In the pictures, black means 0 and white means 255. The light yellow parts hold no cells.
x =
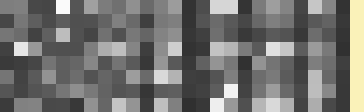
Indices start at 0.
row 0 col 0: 126
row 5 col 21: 66
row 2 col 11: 131
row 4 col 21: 62
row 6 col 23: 136
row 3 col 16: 181
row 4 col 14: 97
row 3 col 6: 126
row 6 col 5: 142
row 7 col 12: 128
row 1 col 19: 127
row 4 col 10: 56
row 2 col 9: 120
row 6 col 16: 242
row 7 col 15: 238
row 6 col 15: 93
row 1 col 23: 99
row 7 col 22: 173
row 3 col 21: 93
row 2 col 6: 69
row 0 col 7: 124
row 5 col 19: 122
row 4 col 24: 63
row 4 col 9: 90
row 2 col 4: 189
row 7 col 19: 217
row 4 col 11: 150
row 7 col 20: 177
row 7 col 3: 73
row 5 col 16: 127
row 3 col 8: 190
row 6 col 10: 54
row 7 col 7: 102
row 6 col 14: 65
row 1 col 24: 56
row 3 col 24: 49

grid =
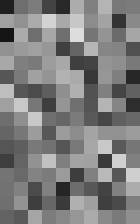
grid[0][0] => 31
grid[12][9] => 207
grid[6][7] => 128
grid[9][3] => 87
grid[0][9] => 123
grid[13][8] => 129
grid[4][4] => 168
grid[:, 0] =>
[31, 160, 21, 145, 168, 86, 190, 160, 110, 101, 85, 63, 116, 114, 111, 99]
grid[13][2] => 75
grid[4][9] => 121
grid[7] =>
[160, 200, 119, 62, 149, 112, 84, 180, 133, 45]
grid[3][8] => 132
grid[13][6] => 87
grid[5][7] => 150
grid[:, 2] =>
[124, 170, 110, 160, 122, 161, 75, 119, 200, 156, 121, 146, 131, 75, 62, 165]
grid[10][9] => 118
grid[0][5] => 172
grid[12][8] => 87
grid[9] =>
[101, 119, 156, 87, 155, 140, 164, 146, 145, 156]
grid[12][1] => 105
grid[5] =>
[86, 122, 161, 148, 178, 170, 55, 150, 127, 39]
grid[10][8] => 89
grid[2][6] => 117
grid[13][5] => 109
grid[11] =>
[63, 100, 146, 193, 127, 163, 161, 57, 208, 128]
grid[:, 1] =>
[110, 145, 171, 154, 127, 122, 86, 200, 143, 119, 94, 100, 105, 129, 147, 89]
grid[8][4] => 102
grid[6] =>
[190, 86, 75, 94, 143, 176, 82, 128, 69, 97]
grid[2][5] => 221
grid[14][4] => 58
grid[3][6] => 182
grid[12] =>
[116, 105, 131, 123, 155, 61, 128, 185, 87, 207]
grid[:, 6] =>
[128, 140, 117, 182, 67, 55, 82, 84, 89, 164, 167, 161, 128, 87, 159, 171]

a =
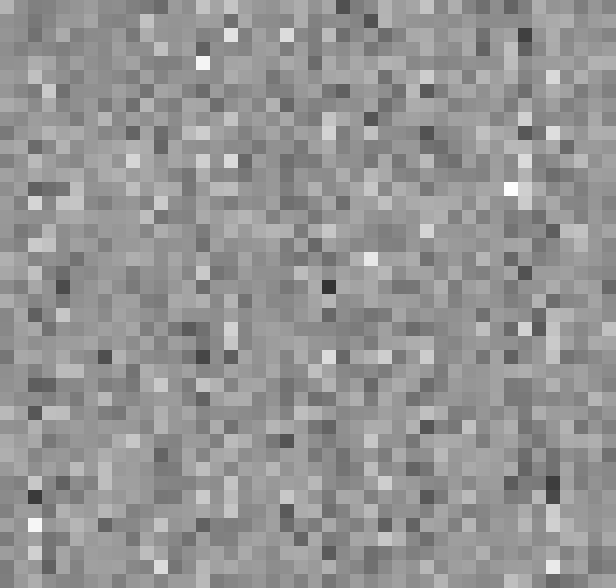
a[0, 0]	180
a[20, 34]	167
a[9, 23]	211
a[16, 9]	157
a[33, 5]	187
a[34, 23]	141
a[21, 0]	173
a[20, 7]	162
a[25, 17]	165
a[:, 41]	[126, 143, 149, 160, 146, 175, 124, 141, 131, 149, 154, 187, 138, 127, 133, 129, 194, 182, 158, 147, 165, 138, 157, 136, 139, 126, 161, 161, 131, 152, 117, 169, 135, 128, 125, 153, 154, 155, 176, 154, 163, 129]
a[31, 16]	187
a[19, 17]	155
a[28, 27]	170
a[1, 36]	141
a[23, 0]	136
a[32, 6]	154
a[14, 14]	163
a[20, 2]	167
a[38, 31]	141
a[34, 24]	132
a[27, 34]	152
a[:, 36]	[100, 141, 163, 191, 188, 174, 139, 124, 148, 163, 184, 138, 140, 253, 142, 125, 115, 164, 104, 165, 119, 127, 150, 106, 145, 97, 168, 122, 121, 155, 175, 162, 143, 171, 92, 124, 146, 149, 151, 149, 157, 191]
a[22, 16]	158
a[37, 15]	129
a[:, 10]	[122, 194, 173, 142, 134, 160, 116, 181, 143, 163, 172, 168, 167, 155, 130, 190, 134, 160, 167, 146, 144, 127, 146, 126, 164, 140, 174, 167, 149, 146, 133, 158, 162, 146, 150, 151, 138, 151, 165, 189, 131, 157]
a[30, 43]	128
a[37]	[161, 146, 246, 151, 160, 182, 167, 100, 135, 136, 151, 195, 149, 156, 97, 129, 125, 129, 146, 160, 108, 143, 124, 169, 139, 128, 156, 96, 160, 99, 165, 161, 128, 182, 132, 155, 149, 183, 143, 208, 178, 155, 148, 157]
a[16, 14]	124
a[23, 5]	141
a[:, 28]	[156, 156, 132, 150, 175, 157, 113, 133, 158, 141, 152, 119, 133, 175, 155, 154, 134, 128, 163, 141, 117, 159, 166, 135, 162, 121, 151, 171, 151, 152, 146, 147, 171, 146, 158, 141, 146, 160, 178, 142, 156, 160]
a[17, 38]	116
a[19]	[167, 156, 192, 129, 108, 141, 137, 152, 151, 127, 146, 142, 158, 134, 201, 116, 127, 155, 144, 144, 142, 188, 165, 144, 161, 151, 167, 183, 141, 161, 162, 139, 171, 134, 128, 148, 165, 82, 156, 156, 160, 147, 139, 135]
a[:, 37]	[127, 138, 64, 97, 142, 132, 110, 168, 209, 87, 182, 219, 178, 207, 203, 133, 135, 167, 152, 82, 146, 135, 142, 211, 133, 138, 174, 125, 121, 124, 115, 139, 109, 101, 124, 127, 170, 183, 158, 138, 158, 174]
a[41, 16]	134
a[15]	[152, 147, 144, 144, 167, 169, 160, 155, 156, 159, 190, 117, 133, 131, 170, 157, 169, 181, 165, 129, 154, 150, 120, 146, 152, 166, 147, 144, 154, 147, 170, 176, 128, 170, 128, 151, 125, 133, 112, 159, 159, 129, 154, 141]
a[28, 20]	116
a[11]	[128, 147, 186, 158, 143, 136, 164, 170, 148, 214, 168, 149, 165, 156, 207, 147, 218, 105, 158, 145, 111, 126, 122, 159, 144, 144, 119, 168, 119, 151, 186, 122, 112, 158, 132, 158, 138, 219, 128, 139, 162, 187, 145, 163]

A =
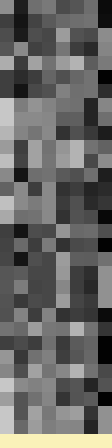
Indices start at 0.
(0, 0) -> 142
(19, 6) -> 46
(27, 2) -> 129
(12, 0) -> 137
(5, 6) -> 114
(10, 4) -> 149
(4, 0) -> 173
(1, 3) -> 90
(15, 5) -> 82
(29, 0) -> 199
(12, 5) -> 80
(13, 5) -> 61
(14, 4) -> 59
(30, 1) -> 105
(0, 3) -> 121
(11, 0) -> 189
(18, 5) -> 94
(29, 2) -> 162
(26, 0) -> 134
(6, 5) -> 111
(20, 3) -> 71
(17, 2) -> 61
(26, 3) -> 116
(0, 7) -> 11
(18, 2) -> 79
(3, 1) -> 138
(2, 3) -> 71
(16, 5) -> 105
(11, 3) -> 117
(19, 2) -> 71
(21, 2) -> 75
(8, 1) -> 138
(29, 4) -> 149
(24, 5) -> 91

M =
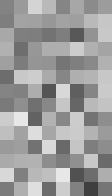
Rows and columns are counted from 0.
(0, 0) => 131
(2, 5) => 88
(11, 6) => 200
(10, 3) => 217
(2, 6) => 147
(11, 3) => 141
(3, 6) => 176
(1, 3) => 151
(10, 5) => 197
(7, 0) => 122
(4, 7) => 177
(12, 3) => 191
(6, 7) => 202
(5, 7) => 199
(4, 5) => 127
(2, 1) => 127
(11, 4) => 125
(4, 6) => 137
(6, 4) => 216
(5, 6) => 180
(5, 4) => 134
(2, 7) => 200
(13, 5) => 129
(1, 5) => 159
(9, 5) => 203
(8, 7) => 142
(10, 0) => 154
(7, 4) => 198
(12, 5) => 81
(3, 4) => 174
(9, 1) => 162
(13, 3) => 107
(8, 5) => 204
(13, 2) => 223
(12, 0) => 216

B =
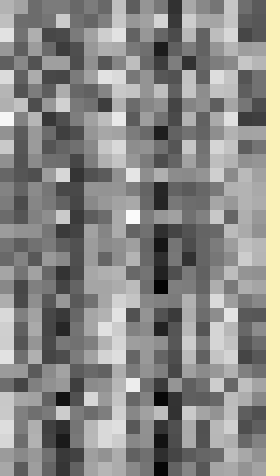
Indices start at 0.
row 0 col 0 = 179
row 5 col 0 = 219
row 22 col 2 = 162
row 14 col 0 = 124
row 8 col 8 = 233
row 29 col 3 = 122
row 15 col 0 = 107
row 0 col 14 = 136
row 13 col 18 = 169
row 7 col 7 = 61
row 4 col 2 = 82
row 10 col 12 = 85
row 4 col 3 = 159
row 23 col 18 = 140
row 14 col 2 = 134
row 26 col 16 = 177
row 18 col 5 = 79
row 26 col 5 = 92
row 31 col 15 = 183
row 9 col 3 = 107
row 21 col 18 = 136
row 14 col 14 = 107
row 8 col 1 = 130
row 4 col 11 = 61
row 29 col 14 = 164
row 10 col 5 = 112
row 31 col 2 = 178
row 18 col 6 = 155
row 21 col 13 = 178
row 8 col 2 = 182
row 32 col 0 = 155
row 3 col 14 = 98
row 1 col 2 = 108
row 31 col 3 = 68
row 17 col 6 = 156
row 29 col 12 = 50
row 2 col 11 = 102
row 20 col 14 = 100
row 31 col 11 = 18
